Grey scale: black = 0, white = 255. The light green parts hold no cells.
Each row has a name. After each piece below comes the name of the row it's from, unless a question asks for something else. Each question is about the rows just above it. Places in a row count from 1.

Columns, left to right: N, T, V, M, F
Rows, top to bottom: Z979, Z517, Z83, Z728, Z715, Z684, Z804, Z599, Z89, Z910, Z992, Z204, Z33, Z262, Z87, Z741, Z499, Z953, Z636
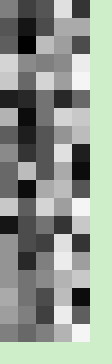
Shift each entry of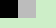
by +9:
[10,197]
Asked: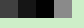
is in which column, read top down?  T
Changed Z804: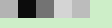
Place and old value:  5, [200]
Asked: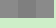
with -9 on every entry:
[129,118,129]
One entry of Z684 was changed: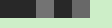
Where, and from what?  1, [30]
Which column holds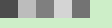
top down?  V
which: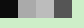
Z992

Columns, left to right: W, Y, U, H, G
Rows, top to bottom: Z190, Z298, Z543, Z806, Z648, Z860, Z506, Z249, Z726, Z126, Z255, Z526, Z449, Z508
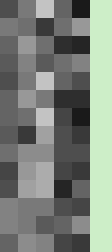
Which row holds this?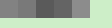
Z449
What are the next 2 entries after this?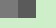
[100,140]

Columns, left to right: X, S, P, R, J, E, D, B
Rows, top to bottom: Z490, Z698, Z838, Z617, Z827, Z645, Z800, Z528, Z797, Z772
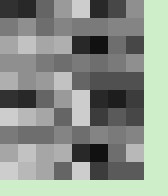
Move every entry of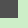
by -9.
[71]
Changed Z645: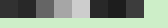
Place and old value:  4, [154]
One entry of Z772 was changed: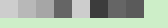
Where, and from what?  7, [90]
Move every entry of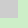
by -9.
[196]

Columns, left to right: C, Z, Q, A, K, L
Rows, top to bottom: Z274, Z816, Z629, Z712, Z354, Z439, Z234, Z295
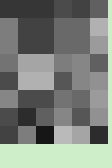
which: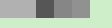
Z354
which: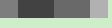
Z816
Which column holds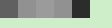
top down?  L
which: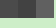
Z274

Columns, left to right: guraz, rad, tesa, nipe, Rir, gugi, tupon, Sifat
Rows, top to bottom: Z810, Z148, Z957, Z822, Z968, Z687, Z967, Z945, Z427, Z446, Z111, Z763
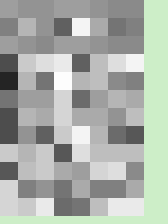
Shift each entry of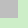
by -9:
[181]
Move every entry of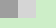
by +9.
[167,222]

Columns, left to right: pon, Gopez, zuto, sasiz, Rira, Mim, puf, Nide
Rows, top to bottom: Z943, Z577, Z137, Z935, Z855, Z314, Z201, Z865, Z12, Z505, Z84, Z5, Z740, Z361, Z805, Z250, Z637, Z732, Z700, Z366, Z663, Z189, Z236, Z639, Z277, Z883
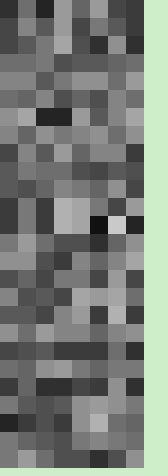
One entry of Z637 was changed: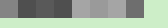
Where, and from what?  4, [70]
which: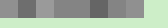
Z700
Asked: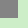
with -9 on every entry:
[123]
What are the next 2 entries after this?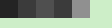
[177,110]
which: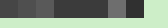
Z366

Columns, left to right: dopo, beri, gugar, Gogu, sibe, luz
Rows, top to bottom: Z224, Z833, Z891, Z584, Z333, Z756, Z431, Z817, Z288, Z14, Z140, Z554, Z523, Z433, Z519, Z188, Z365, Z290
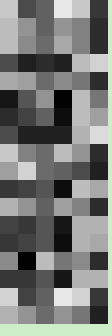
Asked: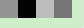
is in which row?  Z756
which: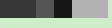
Z188
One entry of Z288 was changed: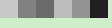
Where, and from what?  6, [44]

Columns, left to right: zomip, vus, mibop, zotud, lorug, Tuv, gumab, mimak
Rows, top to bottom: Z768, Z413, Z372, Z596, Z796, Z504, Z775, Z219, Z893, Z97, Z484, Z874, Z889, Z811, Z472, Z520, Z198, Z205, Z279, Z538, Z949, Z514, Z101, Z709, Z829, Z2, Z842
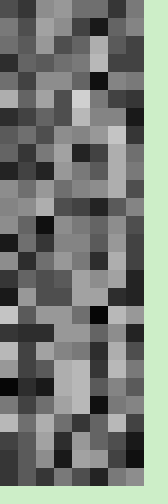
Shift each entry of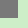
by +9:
[130]
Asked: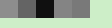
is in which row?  Z796

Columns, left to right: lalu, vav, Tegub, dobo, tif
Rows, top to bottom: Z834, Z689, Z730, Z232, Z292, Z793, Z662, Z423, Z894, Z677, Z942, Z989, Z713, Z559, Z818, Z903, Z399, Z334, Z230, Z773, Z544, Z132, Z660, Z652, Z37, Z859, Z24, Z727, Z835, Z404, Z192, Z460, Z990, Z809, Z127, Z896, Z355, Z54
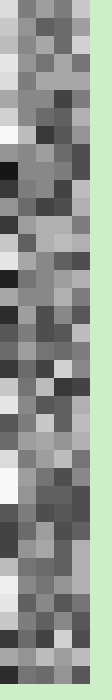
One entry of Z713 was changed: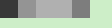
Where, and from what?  2, [158]
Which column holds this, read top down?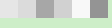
lalu

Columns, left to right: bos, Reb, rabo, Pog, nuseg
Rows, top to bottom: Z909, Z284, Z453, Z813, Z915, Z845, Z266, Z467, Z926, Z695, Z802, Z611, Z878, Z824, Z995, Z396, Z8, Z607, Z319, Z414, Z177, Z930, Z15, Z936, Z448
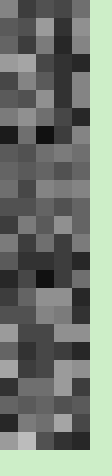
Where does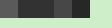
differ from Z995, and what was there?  4, [61]
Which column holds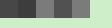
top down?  Pog
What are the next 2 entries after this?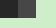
[17,61]
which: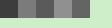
Z878
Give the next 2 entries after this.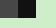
[61,111]
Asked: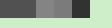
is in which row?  Z607

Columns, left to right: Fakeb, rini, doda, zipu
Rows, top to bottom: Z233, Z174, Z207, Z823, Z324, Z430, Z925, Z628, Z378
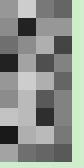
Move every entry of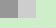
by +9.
[160,214]
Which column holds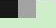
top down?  Fakeb

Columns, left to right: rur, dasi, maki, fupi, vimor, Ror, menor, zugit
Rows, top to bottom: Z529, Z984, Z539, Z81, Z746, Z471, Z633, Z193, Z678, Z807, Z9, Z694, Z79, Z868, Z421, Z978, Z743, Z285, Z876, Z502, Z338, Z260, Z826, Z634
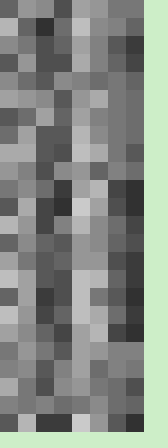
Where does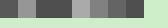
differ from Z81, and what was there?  8, [69]
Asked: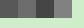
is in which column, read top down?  menor
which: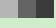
Z978
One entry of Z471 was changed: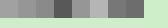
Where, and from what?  6, [170]
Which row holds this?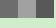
Z193

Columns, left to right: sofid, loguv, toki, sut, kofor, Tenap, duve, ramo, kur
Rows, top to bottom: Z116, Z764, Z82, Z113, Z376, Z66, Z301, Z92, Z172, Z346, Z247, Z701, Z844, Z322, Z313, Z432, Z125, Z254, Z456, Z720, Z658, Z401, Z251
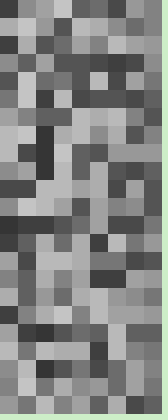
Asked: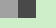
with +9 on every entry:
[170,82]
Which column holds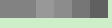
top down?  kur
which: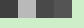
Z66
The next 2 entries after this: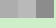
[173,84]
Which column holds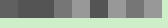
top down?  kur
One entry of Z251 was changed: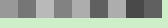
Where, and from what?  5, [161]

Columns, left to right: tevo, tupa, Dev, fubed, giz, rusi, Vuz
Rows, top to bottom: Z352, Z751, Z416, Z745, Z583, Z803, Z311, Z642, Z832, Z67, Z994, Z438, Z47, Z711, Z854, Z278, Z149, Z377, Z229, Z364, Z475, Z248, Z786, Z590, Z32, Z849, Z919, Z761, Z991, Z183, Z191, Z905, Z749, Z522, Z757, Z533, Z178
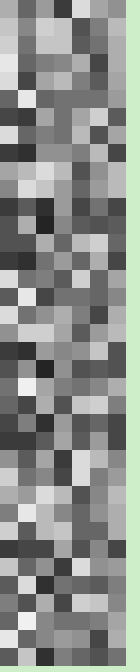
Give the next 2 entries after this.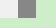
[114,114]
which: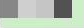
Z751
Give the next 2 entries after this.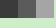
[91,155]
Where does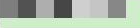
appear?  Z522
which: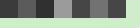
Z438
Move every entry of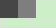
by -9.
[61,117]
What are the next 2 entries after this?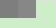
[174,70]

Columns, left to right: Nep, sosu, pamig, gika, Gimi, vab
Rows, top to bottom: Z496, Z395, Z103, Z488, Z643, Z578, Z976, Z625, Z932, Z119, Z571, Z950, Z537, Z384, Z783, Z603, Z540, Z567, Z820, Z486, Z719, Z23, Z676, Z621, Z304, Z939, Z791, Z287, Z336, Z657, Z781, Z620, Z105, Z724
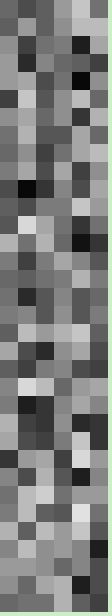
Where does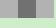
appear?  Z384
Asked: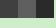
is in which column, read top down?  sosu

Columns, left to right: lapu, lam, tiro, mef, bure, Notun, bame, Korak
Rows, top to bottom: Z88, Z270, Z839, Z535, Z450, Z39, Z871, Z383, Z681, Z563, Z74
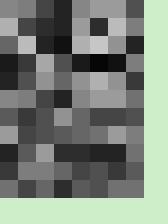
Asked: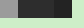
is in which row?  Z681
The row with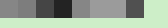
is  Z88
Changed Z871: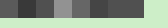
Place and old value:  7, [69]
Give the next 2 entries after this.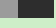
[35,35]
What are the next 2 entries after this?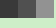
[102,69]

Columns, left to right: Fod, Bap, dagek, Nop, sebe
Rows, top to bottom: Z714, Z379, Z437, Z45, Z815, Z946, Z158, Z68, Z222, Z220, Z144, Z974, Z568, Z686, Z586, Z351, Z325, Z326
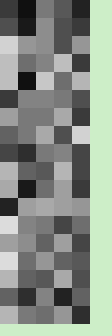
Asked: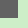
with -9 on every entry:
[89]
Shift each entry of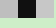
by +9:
[199,25,208]
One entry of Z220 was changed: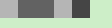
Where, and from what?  3, [88]
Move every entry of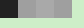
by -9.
[25,150,160,150]
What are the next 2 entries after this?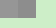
[79,150]
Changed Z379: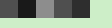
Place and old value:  5, [58]

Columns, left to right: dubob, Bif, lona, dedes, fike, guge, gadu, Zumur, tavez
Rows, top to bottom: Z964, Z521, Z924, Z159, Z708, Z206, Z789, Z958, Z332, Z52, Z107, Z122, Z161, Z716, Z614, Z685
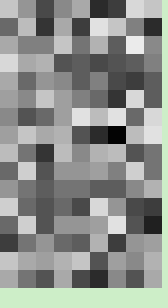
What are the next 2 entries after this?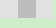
[105,216]
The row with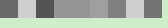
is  Z52
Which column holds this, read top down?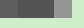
lona
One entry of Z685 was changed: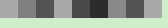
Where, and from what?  2, [116]
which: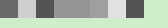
Z161
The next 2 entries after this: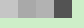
[43,3]

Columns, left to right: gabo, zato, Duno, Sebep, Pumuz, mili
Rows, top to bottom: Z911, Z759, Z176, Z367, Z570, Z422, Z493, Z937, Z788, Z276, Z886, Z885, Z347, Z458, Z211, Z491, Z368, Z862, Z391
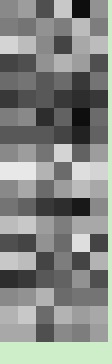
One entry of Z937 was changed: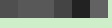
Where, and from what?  1, [88]
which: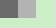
Z862
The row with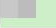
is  Z211

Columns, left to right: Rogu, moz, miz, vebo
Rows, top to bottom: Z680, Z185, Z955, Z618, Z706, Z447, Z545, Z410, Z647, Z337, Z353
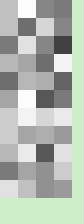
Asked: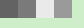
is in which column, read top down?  vebo
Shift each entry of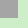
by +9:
[174]
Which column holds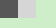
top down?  miz
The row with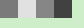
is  Z955
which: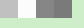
Z680

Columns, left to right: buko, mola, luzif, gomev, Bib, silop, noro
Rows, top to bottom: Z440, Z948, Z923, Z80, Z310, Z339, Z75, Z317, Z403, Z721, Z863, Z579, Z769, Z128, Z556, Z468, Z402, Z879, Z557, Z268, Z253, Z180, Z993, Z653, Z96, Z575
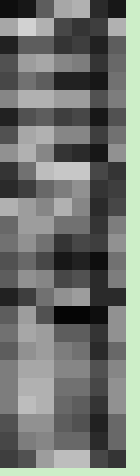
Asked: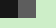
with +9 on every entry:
[32,102]
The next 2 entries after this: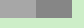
[81,134]
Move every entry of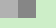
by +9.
[186,143]
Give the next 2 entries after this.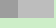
[71,52]
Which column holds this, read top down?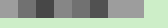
luzif
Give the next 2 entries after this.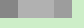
[157,81]
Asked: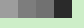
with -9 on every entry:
[148,116,104,33]

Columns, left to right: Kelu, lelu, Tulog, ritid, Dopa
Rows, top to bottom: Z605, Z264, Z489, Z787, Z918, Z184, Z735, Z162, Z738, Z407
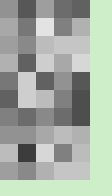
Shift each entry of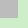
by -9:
[179]
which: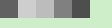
Z184
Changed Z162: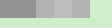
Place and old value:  3, [168]
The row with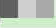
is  Z787
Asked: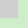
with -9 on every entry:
[197]
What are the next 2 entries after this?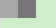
[227,128]
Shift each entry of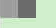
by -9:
[149,99]

